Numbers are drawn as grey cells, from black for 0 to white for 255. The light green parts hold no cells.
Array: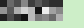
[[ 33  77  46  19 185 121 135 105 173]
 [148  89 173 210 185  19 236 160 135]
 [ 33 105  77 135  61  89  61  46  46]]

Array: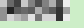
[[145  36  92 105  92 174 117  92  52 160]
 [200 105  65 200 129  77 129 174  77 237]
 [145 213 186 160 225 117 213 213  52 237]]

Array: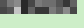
[[ 71  84 196  41  98  55  55 122  98 138  71]
 [ 84 122 138  41  71 122 110 110  84  55  98]]

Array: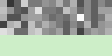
[[176  54  96 207 122 122 148 136 176 122 176  83 136  96 136 108]
 [176  83  83 148 160 160 136 108 122 108 148 251 136  96 122 176]
 [192 148  96  83 160 223 122 122 108 192 160 108 136  96 160 160]
 [ 67 176 192  83 192 136 176 148 122  96 136 108 176  96 148 160]
 [223 207 108 108 192 207 148 136 160  96 160  67 136 160 148 176]]

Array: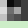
[[193  10  37  62]
 [193  94  78  62]
 [219 110 166  62]]

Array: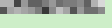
[[ 84 164 178 164 152 124  56 138 191 164  84 152 111 111 138]
 [178 178  69 152  97  97 124 152 111 124 124 138  97 178 216]]

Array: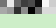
[[168 153  46 141   2 103 218 218]
 [115 233 103  62  75  16 247 205]]
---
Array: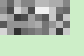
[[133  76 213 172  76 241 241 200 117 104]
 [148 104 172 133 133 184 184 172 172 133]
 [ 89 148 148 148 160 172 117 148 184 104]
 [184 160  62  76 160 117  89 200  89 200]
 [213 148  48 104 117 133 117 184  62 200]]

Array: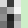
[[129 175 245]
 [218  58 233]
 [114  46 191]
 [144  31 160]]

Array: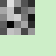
[[135 194 208 122  19]
 [ 83 194 181  71 151]
 [ 83 224 151  83  44]
 [ 95   6 122 167  44]
 [167 194  59 109 135]]

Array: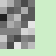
[[160  73 228 145 188]
 [ 32 145 188  88  88]
 [103 172 145 103 228]
 [129 129 129 214 201]
 [201 172 117  73 117]
 [160  88 103 172  88]
 [201 103  73 129 117]]

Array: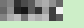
[[132 173 188 116 188 173 188  62  91]
 [116 132  49  75  91 158 173 144 103]
 [103 144  35  21  91  49 158  62 243]]

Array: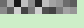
[[138  93 207  67 123 207  79  67 123 163 150]
 [108 175  24 191 138  36 191 163 150 108  93]]

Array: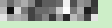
[[187  16 215 121  67 107 107 121 201 253 121 173  29  67]
 [228 160 173 160  67  93 133  55 148  41 187 148  67 228]
 [160 107 148 173 133  55  93  93 107 240  80 148 133  55]]
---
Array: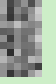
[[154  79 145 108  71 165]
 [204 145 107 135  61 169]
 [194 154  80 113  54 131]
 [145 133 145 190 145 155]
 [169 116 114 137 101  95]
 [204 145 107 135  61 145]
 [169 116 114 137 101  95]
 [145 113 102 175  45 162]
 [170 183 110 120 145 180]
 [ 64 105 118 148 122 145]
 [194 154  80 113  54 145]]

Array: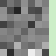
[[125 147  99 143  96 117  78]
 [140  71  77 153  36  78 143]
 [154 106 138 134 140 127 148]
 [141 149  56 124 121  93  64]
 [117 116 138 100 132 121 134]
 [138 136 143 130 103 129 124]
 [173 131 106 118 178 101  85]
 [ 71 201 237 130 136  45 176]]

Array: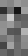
[[142 155 133 141]
 [159  20 109  47]
 [ 98  90 202 124]
 [102 118 154 144]
 [178  84  88 147]
 [141 102 136 117]
 [137 108 163  70]
 [ 95 110  86 105]]

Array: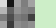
[[162 126 161  20 218]
 [124 131 146  96 181]
 [ 65 114 123  77 123]
 [143 131 141  59 161]]

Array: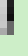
[[ 32 206]
 [ 25 202]
 [ 16 196]
 [104 199]
 [104 170]]

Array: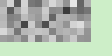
[[176 101 231 147 190 215 174 112 120 211  90 211 170]
 [117 104 131  59 143 139 203 159 160 206 167  92 189]
 [151 139 167 175 178 102 194 154 167 188 136 129 181]
 [171 220 211 148 174 184  78 142 203  71 166 135 186]
 [148 191 170 181 174 132 191 196 188 183 119 185 215]
 [146 149 199 169 135 205 170 125 202 136 168 150 158]]

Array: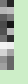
[[ 38 118]
 [189 182]
 [120  93]
 [ 23  74]
 [184  81]
 [ 46 113]
 [239 243]
 [164 211]
 [103 144]
 [103 160]]
